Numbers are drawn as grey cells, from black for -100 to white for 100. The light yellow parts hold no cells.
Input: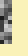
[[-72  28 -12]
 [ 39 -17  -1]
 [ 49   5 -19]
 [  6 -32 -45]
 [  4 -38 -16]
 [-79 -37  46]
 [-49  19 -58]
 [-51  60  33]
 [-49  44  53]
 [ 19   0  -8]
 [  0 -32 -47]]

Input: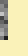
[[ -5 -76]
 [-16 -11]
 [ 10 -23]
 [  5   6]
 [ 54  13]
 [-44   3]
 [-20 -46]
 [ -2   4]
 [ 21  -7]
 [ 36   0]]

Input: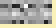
[[ 11   9   2 -52   3 -64  42   2  11  23  19 -75  -2]
 [ 35  35  34  51  38  42  23  38  34  29  34  55  39]
 [-25 -32  13 -74 -68  20  97 -56 -19  25  15 -27 -70]
 [ 29  28  13  40  33 -44  23  30  27  16  53  43  31]
 [ 47  48  36  79  60  38   8  57  45  28  42  76  61]
 [ 28  27  31  37  26  37  32  27  28  28  33  47  26]]

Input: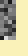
[[-78  71  23  16]
 [-39   0 -80  20]
 [ 17 -23 -14 -16]
 [-56 -73  14  -4]
 [  1 -40  -5  -6]
 [-10  22 -23 -27]
 [  3 -25  29 -64]
 [ -2 -57 -52 -14]
 [ 12   8 -38 -69]
 [ -7 -41 -56 -10]]

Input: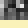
[[ -1 -37 -21 -10 -54 -19 -32]
 [ 45 -18 -42 -65  33 -18 -74]
 [ 63 -15 -71 -83  35  80 -60]
 [ 26 -63  -7 -25 -76 -64 -64]
 [ 19 -47 -26 -22 -56  -3 -44]]

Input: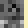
[[ 27 -49 -21   3 -26   7]
 [-17 -16 -49 -30 -12  -2]
 [-52 -14 -21 -94 -28 -10]
 [-54 -14 -69   3 -77 -15]
 [-17 -18 -12 -17 -44 -11]
 [-21 -31 -39 -66 -51 -37]
 [ 55  23 -27 -26 -20  47]]

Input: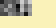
[[-41 -44   8 -11 -32   1 -84  13]
 [-71 -28 -21 -36  -9  60  10  61]
 [-15 -34  28 -27 -94  37 -26  15]
 [-30  19 -15 -19 -68  50 -10  28]]
